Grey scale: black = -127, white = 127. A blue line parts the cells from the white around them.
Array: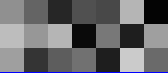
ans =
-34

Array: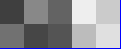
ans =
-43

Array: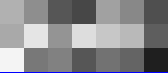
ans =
1

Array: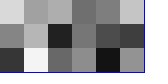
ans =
-23

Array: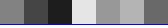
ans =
-98

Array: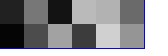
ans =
34

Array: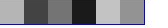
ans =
-11

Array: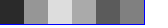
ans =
93

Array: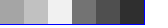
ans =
113

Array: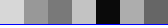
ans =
-6
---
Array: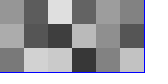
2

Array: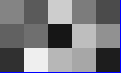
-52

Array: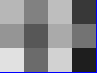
-71

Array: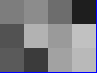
-97

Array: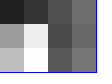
-17

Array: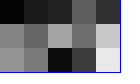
-79

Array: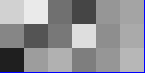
36

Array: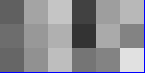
56
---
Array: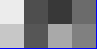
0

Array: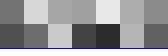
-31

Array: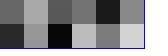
83

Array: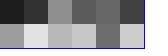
76

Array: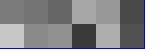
-46

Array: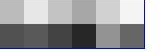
-25

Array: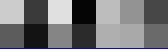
-21

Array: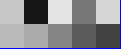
-62

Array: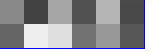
-40

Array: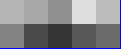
-20
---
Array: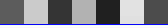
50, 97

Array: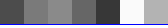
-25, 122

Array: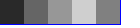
23, 79

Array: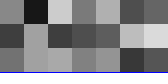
-49, 90

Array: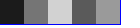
82, 82

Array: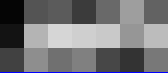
79, 86

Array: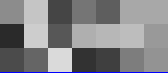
47, 90

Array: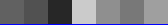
75, 75
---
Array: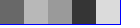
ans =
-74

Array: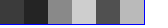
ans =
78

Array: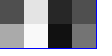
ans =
-48

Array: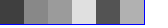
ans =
96

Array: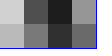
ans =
22

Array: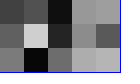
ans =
24
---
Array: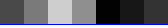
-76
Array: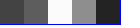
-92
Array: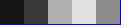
14
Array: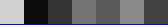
-61
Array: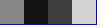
82
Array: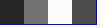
-49
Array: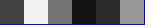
23
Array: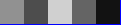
-109
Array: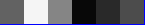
-51
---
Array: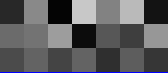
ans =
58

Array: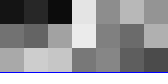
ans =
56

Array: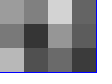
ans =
83

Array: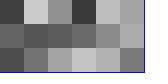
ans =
61

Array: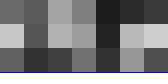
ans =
-85

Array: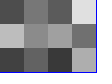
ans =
-36

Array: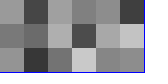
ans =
13

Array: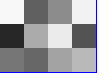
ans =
12

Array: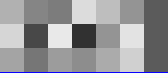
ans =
20

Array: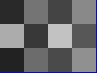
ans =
-59
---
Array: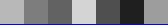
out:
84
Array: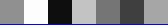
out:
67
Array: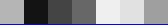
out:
-24
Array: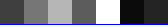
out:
-35
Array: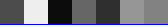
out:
-25
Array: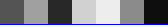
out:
81
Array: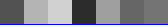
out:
-83
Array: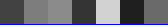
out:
-75
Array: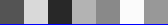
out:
51
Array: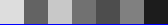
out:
-14
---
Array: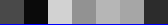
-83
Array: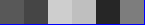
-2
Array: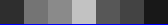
-103
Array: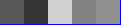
16
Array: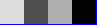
-125
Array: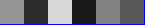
-40
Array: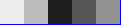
18
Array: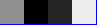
108
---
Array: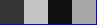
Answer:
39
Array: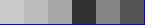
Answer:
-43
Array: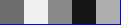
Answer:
45
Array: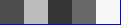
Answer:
118
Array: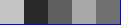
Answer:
-14
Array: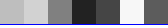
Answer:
-35
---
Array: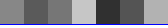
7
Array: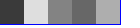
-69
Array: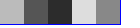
59
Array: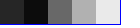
-89
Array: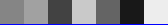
5
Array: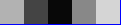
50
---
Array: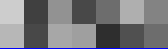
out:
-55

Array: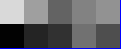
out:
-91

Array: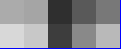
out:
72

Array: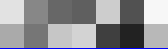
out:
-9

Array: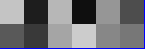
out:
-70

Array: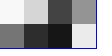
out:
-82

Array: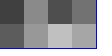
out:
24
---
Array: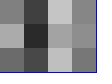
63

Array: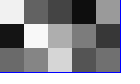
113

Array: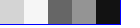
84

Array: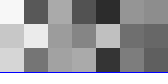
107

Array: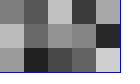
65

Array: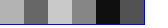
51

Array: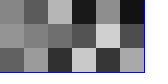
73
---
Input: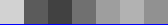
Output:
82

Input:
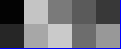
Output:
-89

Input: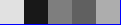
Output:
97

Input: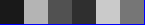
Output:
-102

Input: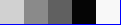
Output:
81

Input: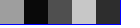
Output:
30
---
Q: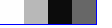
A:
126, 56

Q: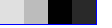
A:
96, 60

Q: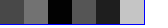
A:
69, -13

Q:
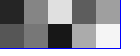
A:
117, 96

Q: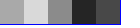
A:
89, 41

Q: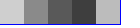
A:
79, 60

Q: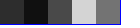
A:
84, -12

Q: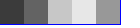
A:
103, 71
